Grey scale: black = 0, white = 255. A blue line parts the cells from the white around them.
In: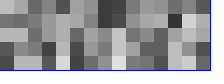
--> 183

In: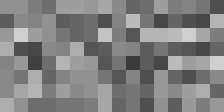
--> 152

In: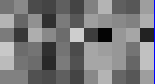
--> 123

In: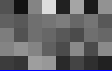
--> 125

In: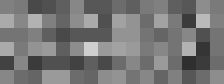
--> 116

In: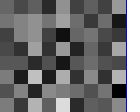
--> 65

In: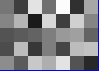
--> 83
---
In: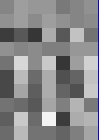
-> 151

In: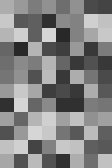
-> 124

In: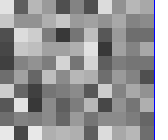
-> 183

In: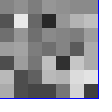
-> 125

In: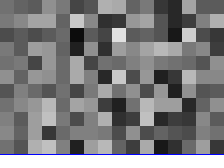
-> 91

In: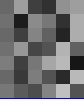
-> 63

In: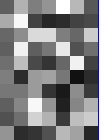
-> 126

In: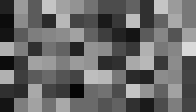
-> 91
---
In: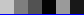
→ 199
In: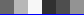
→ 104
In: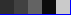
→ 46
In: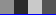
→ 143
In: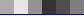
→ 172
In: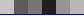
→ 198
